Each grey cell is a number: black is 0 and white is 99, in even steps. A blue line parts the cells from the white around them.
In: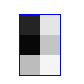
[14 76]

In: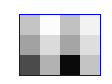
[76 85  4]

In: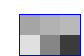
[64 52]

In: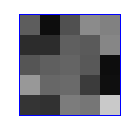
[36 17 39 23 78]

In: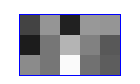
[26 46 97]

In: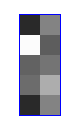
[16 36]
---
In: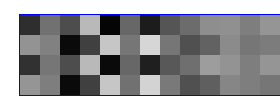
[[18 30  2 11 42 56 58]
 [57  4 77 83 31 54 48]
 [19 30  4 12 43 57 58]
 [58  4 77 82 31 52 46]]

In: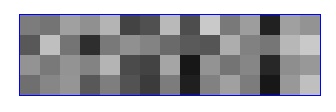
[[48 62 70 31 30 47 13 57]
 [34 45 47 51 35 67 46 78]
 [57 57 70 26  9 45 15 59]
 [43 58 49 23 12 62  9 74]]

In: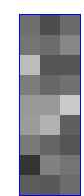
[[43 41]
 [45 52]
 [73 33]
 [48 44]
 [59 78]
 [60 37]
 [47 33]
 [20 45]
 [36 42]]

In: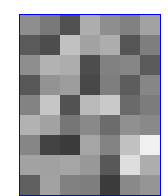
[[55 31 55 63]
 [35 75 67 49]
 [55 67 50 35]
 [34 61 49 52]
 [51 32 78 48]
 [69 46 42 53]
 [52 23 51 93]
 [63 64 34 67]
 [37 50 23 58]]

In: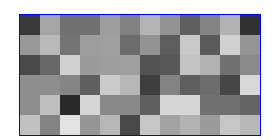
[[22 44 61 70 37 69]
 [59 45 62 57 78 81]
 [28 81 61 32 76 44]
 [55 52 79 24 37 27]
 [55 16 53 37 83 44]
 [75 88 71 77 69 77]]

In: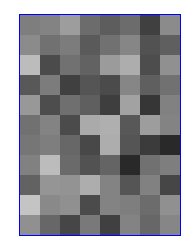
[[49 61 36 25]
 [54 48 44 32]
 [73 44 60 30]
 [34 25 29 37]
 [59 43 24 21]
 [44 29 68 61]
 [46 40 67 23]
 [50 41 39 44]
 [38 57 51 50]
 [76 56 51 42]
 [56 27 25 40]]

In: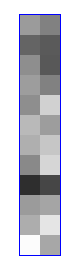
[[60]
 [39]
 [55]
 [61]
 [55]
 [72]
 [68]
 [53]
 [18]
 [60]
 [67]
 [98]]

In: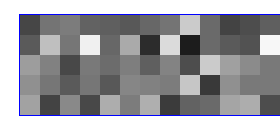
[[27 48 37 40 79 26 37]
 [35 46 40 17 11 35 96]
 [61 28 42 37 30 62 47]
 [56 35 34 50 77 56 47]
 [63 53 67 68 38 64 30]]
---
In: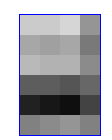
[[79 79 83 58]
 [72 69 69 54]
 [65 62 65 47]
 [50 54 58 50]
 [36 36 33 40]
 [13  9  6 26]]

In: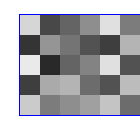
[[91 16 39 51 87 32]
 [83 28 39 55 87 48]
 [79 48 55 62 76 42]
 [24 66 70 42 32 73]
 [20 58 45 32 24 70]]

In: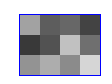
[[63 36 40 26]
 [57 67 54 83]
 [22 32 75 43]]

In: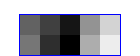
[[46 18  0 67 92]
 [38 25  8 57 82]]

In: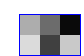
[[85 25 78]
 [67 42  4]]

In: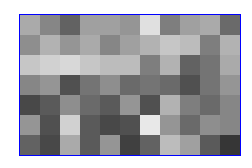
[[77 81 84 77 73 73 49 69 38 45 66]
 [66 52 38 62 62 58 87 49 62 66 41]
 [58 31 81 35 28 31 90 58 41 55 52]
 [55 69 58 66 52 62 69 77 73 49 69]
 [52 58 31 45 55 41 45 41 31 45 58]
 [38 28 66 35 58 25 38 73 62 35 21]
 [28 35 55 41 35 58 31 69 49 41 52]]

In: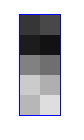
[[79 68]
 [71 86]
 [50 43]
 [21 28]
 [11  7]]
